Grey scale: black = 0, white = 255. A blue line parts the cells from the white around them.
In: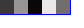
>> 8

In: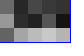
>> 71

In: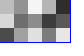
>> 245

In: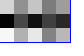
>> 197

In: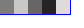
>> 102

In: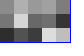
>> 153

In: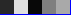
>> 8

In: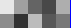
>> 100
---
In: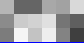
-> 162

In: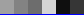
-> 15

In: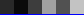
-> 81

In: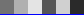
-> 208

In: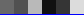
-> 53

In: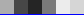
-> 236

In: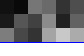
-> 51
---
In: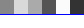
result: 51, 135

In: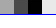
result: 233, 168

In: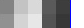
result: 61, 145

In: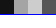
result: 86, 19

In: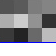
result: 132, 58

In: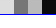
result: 11, 221

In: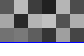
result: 76, 114
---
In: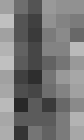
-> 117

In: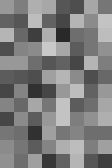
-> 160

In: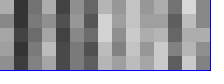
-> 129

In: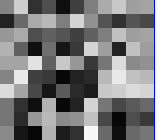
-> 7

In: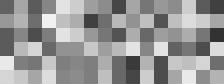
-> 166

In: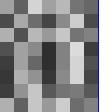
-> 198

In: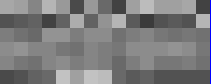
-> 98
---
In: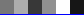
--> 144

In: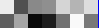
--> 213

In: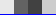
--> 99

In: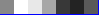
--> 56

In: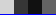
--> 54

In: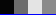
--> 108
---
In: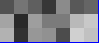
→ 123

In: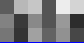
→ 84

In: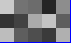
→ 170

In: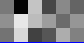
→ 157

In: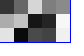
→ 22

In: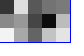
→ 69

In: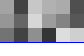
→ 156

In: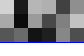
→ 72

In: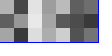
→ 89

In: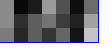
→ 60
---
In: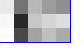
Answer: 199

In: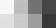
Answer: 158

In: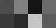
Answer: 198

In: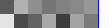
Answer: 98

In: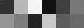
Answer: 36

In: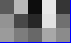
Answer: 39

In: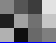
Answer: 113
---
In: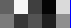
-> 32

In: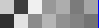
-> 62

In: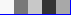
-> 120

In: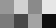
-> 72

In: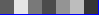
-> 75

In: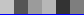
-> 85
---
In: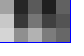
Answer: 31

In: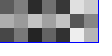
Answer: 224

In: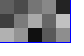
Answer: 136

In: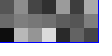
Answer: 61

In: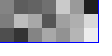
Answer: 154

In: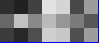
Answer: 72

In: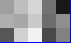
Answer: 115

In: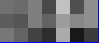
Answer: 79
